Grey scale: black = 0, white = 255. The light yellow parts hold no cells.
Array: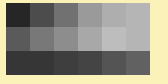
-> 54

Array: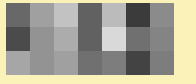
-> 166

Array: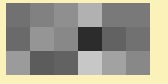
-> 155

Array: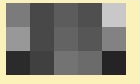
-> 43

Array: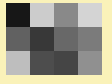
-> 190

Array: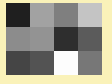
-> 69

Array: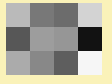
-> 171

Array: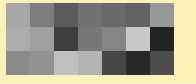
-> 139

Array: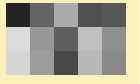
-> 213
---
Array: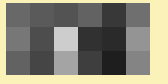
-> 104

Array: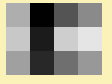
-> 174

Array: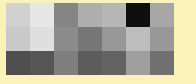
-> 209

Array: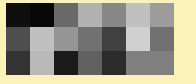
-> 15

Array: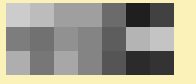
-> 204

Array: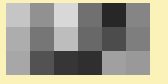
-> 197

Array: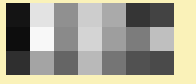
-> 20
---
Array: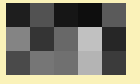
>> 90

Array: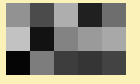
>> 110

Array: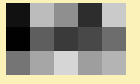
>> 202

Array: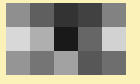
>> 130

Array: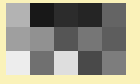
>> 100

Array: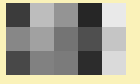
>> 233
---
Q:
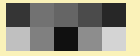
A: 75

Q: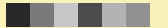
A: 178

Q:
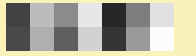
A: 125

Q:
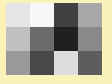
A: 65

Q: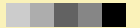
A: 134

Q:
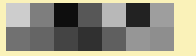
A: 34

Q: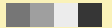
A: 236
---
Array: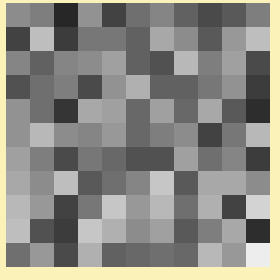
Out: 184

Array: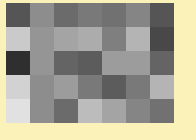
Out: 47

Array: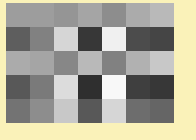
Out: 171

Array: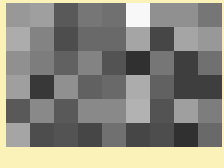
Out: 159

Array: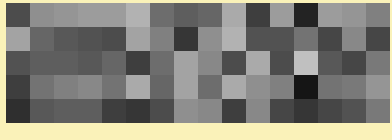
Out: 82

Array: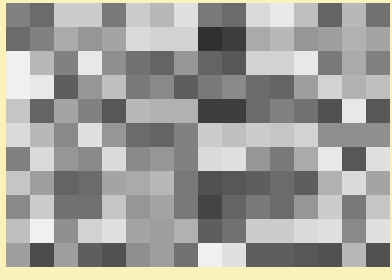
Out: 137

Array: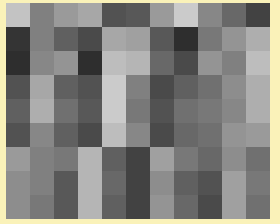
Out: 154
